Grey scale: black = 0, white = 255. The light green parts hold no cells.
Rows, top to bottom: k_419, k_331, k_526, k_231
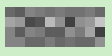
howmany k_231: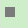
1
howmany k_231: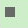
5
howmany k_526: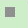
1

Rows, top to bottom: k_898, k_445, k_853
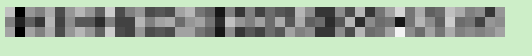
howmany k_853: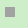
8
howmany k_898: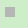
4
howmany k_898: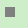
5

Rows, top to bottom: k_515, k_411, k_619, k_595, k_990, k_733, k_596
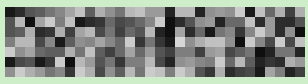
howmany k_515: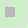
3
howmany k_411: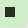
5
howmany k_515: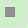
3
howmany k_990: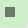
4

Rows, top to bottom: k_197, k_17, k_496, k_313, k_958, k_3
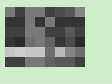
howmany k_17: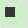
6
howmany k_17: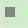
0
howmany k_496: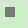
2
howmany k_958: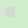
0
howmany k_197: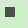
1
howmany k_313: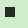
2

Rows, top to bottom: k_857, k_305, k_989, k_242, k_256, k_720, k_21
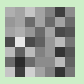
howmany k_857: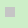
1
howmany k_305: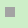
3
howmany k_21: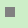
1

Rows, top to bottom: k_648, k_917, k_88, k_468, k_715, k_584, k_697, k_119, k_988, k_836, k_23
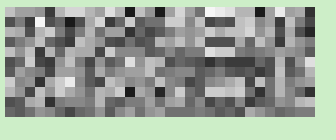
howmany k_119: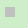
4
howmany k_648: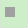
7
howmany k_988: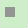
4
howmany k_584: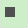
6
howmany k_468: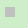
5
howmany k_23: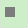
4
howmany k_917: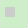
4

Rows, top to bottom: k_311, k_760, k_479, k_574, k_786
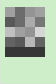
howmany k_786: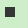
4
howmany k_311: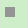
1
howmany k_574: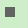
2
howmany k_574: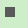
1

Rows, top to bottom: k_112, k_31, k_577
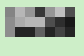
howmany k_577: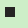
4
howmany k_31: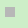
2

